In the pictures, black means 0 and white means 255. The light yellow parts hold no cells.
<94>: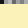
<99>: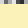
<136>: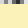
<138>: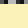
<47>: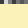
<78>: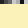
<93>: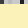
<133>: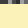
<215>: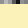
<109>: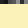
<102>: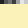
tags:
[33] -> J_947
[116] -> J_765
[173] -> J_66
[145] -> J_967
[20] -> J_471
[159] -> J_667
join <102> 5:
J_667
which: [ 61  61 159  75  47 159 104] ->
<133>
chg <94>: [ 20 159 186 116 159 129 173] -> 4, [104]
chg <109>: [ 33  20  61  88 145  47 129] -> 3, [75]
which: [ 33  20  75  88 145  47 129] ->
<109>
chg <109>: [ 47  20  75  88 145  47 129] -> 1, [33]

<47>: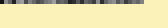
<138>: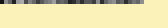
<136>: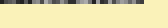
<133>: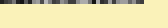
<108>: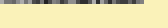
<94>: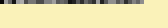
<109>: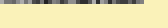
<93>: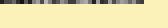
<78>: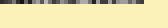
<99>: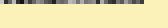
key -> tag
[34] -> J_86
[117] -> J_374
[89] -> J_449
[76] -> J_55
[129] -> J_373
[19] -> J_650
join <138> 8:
J_373
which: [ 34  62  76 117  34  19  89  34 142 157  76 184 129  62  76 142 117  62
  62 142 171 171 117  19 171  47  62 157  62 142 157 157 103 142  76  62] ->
<133>
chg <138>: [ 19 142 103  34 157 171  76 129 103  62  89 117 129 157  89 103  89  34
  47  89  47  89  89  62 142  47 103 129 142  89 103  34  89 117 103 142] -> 32, [47]
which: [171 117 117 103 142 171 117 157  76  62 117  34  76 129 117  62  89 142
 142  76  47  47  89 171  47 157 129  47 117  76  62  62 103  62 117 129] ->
<109>

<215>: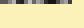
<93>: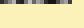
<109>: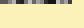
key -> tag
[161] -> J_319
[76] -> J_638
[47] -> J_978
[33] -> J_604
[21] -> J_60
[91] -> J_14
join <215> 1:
J_14
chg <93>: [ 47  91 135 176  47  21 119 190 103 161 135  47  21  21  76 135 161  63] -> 6, [33]
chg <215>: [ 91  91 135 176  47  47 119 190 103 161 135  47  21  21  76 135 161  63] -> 6, [33]

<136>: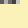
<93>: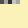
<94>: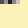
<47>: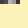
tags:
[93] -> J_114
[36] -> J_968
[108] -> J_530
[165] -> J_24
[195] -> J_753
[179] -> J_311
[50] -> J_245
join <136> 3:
J_530
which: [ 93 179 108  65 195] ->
<136>
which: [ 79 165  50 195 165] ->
<93>
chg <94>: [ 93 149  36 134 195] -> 1, [79]

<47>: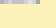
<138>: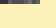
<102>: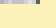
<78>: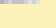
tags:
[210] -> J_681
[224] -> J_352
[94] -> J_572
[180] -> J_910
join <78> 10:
J_352
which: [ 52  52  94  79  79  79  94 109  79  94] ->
<138>

